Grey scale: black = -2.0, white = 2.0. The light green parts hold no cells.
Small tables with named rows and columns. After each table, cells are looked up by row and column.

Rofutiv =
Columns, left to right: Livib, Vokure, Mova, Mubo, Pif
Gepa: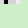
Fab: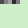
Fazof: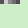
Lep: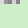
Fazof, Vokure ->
1.2
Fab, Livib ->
-0.8
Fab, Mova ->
0.5
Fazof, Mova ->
0.2
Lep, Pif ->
0.1
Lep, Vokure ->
0.4
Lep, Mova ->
0.1
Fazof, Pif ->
-0.8
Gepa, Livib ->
1.4
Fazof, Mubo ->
-0.3
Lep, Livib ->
1.4
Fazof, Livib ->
-0.7
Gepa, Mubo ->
1.3
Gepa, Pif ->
1.7
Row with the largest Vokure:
Fazof

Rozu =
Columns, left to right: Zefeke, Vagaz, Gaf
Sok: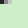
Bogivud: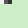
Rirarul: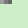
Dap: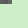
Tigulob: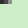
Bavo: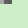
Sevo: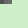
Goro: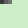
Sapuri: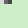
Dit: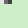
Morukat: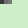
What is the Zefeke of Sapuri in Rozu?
1.4
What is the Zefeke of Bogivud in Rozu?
1.8
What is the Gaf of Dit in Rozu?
-1.0
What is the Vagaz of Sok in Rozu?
0.2
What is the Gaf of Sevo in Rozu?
-0.3
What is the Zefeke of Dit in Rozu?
1.6
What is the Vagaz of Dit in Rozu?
-0.3
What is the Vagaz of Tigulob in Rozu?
-0.8

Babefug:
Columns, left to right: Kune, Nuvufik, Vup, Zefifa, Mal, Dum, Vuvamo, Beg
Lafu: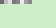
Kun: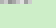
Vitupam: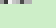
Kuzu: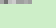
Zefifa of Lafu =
-0.1
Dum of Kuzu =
0.5
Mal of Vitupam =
0.9
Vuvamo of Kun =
0.5
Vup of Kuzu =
1.0
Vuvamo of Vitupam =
0.8
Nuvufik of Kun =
1.2
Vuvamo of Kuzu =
0.7
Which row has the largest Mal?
Kun

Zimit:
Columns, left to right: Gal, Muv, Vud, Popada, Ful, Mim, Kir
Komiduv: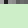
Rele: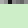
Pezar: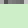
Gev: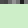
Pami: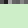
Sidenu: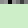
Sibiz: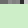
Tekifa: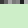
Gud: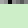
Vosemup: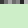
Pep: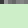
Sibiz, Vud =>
0.2
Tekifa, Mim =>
-1.5
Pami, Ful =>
-0.5
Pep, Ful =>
0.0
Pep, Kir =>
-0.1
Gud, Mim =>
-0.6
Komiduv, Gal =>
0.6
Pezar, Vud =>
0.0
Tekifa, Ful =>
0.1
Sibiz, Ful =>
0.1
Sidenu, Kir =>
-0.1

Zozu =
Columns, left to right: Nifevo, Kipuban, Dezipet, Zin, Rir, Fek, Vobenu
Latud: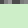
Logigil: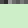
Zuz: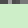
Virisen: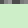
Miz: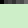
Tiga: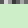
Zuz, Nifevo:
-0.8
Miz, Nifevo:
-2.0
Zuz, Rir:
-0.7
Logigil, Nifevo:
-0.8
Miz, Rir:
-0.7
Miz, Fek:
-0.8
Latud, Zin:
-0.8
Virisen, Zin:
-0.8
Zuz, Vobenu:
-0.1
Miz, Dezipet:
-0.9
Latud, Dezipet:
0.4
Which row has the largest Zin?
Logigil

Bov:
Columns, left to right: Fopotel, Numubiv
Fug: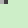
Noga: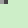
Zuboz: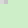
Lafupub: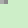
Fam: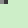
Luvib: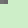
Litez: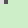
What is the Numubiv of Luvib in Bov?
-0.3
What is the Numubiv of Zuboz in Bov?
1.1
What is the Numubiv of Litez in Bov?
-0.7
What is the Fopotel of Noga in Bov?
0.5
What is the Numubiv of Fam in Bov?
-1.1
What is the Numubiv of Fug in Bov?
-1.0
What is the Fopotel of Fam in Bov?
0.2
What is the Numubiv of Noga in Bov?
-0.9
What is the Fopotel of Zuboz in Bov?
1.4
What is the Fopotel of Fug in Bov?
0.8
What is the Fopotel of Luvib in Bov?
-0.2

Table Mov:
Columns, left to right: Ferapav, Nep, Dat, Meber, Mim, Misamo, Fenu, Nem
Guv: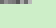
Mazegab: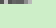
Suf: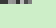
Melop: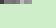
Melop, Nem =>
0.4
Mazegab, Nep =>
1.1
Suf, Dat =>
0.4
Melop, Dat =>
-0.1
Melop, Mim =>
0.0
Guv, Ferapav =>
-0.3
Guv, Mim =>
-0.6
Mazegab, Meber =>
-0.4
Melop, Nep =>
-0.1
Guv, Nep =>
0.3
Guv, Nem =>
0.9
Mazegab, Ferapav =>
-0.7
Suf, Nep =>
-1.1
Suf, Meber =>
0.3
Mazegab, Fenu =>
0.2
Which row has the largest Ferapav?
Guv

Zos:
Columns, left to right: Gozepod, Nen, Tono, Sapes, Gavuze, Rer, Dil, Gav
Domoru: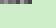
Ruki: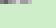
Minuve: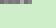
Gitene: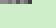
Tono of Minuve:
-0.1
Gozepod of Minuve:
-0.2
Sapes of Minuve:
0.0
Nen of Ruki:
-0.4
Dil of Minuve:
-0.2
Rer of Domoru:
0.5
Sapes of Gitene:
0.3
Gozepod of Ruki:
0.0
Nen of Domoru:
0.3
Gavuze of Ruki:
1.3
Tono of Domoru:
-0.3
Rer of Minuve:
0.7
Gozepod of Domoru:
-0.1
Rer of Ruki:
0.5
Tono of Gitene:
-0.1
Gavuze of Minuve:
-0.1

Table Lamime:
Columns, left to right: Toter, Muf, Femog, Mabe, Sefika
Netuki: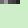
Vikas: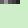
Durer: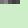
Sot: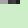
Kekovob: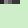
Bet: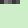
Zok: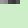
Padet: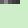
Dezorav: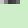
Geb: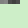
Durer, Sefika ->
-0.8
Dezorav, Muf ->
0.0
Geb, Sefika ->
-0.8
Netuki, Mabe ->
-1.0
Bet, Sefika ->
-0.7
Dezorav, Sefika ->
-0.3
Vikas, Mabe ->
-1.0
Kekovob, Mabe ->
-1.1
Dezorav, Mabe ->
-0.9
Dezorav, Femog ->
-1.1
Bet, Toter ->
-1.2
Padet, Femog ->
-0.7
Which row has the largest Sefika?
Dezorav

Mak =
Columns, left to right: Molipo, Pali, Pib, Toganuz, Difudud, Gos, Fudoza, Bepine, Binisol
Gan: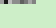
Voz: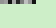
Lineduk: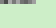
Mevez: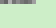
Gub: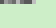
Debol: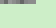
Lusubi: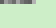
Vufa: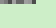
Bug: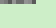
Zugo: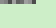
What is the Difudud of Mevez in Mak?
0.2
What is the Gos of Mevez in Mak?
-0.1
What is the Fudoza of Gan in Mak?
-0.1
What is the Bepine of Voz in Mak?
0.4
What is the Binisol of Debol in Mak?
0.2
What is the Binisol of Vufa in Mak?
-0.8
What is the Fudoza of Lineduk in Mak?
-0.4
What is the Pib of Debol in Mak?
0.4
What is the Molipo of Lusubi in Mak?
-0.5
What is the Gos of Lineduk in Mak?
-0.2

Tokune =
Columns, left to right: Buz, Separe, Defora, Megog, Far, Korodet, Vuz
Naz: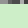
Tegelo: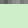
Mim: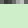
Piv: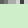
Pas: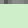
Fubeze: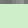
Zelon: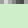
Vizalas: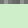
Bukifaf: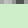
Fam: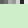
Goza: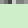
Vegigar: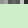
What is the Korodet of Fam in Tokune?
-1.4
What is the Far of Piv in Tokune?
1.3
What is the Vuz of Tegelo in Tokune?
0.1
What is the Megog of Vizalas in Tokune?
-0.3
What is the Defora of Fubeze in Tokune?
-0.2
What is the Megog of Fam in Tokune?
0.4
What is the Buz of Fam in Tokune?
-0.5
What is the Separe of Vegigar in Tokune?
0.6
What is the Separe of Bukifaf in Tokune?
1.0
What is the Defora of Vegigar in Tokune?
-0.6
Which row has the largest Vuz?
Fam

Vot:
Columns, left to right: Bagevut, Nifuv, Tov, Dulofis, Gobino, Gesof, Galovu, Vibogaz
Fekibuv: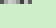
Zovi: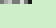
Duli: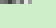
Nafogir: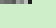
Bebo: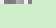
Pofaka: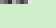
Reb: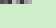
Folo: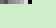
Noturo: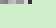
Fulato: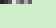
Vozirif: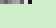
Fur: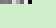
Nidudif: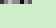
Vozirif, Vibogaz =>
-1.6
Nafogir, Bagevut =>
-0.1
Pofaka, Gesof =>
-0.9
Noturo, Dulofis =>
1.0
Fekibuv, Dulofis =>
1.0
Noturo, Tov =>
0.8

